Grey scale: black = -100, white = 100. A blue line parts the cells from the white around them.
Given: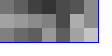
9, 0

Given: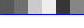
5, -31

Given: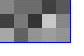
-31, 31

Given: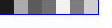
62, -79

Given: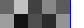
-29, 24

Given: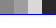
-68, 5

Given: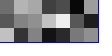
23, 51

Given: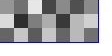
8, -21

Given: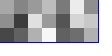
12, -44

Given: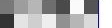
-33, -60
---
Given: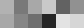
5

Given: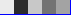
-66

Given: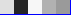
-71

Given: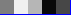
88

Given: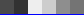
-61

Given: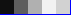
-26

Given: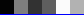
-1

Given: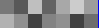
13

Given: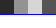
15
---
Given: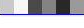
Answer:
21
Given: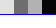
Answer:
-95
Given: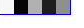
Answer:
12
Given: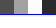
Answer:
-66
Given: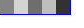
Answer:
-61
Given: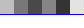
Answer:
78
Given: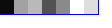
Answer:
74
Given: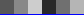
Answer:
42
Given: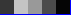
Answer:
-96
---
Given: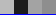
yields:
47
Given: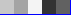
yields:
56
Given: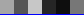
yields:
30
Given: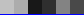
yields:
51
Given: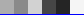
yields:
36
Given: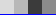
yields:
72
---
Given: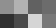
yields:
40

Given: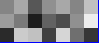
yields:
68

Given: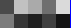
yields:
51

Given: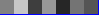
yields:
19

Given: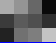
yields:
35

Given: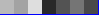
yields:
45
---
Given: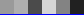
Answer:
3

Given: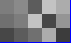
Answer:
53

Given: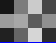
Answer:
59

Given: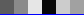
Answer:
60

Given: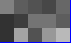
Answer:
-44

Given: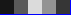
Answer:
15

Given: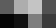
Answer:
54
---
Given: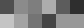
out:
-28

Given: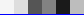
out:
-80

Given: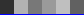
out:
50

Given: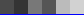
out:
47

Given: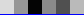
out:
-37

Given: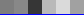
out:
71

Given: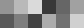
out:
-20

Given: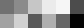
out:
93
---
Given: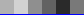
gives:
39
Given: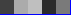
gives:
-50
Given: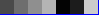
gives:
-42
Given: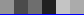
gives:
16
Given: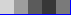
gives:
67
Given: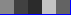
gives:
7
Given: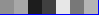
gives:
13
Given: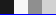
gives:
-80
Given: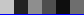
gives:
56
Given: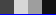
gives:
-47
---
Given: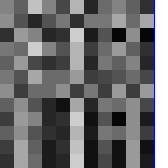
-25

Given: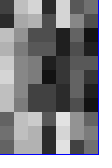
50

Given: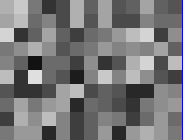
58

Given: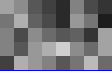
10

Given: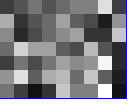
-34

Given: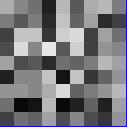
6

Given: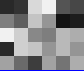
-60

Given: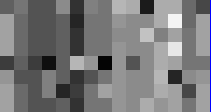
-8

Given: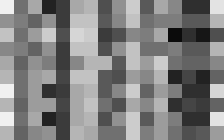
-12
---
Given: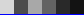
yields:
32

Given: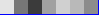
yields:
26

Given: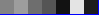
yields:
-33

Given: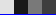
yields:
77

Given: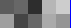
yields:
-46

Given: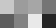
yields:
-27

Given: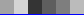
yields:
-59
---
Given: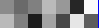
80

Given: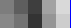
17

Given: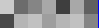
51

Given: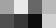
-90

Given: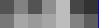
2

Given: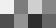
-64
